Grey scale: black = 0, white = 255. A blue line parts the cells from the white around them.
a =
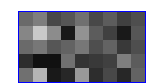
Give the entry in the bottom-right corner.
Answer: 99
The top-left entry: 106
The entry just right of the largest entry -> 140
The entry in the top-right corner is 78
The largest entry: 201
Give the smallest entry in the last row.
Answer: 25
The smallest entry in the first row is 64
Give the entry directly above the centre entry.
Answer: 146
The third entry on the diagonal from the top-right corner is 99
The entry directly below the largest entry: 119
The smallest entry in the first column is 45
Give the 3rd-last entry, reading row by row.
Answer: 72
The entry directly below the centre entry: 51

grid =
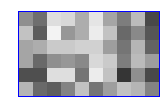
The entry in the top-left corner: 143
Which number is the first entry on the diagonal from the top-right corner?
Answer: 73
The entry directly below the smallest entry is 194
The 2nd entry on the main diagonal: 93
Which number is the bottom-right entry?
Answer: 131
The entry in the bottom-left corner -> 181
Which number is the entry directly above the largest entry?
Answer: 222
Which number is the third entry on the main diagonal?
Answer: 202
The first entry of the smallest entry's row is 79
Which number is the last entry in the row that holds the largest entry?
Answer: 86
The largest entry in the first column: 194
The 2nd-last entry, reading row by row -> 181
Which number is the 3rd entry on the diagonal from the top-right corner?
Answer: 117
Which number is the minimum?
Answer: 53
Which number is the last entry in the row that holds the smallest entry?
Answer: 73
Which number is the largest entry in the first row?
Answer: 229
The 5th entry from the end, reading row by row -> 117
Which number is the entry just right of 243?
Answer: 151

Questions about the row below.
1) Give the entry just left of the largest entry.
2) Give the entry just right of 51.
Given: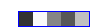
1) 51
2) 249

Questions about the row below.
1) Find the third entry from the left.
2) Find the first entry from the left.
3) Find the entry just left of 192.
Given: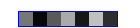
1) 90
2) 119
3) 23

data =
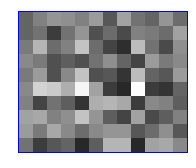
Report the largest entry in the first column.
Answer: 162
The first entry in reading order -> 100
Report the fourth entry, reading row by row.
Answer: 143
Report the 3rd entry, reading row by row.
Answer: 149
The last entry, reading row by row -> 137
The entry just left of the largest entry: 40
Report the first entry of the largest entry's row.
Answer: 137
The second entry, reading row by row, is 129
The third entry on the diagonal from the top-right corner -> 114
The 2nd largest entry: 246
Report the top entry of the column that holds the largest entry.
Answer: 114
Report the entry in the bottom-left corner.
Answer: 114
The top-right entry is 108
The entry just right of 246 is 162
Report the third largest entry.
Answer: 210
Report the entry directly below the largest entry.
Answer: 60
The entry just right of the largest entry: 60
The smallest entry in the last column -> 87
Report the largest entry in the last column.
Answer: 162
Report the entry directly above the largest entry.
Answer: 188
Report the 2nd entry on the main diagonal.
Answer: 114

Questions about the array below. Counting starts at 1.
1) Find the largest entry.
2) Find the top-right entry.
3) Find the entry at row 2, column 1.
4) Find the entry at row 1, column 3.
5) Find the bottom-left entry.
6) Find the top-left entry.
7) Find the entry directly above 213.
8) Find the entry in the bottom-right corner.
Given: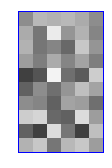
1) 243
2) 141
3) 171
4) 178
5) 178
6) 141
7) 133
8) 157
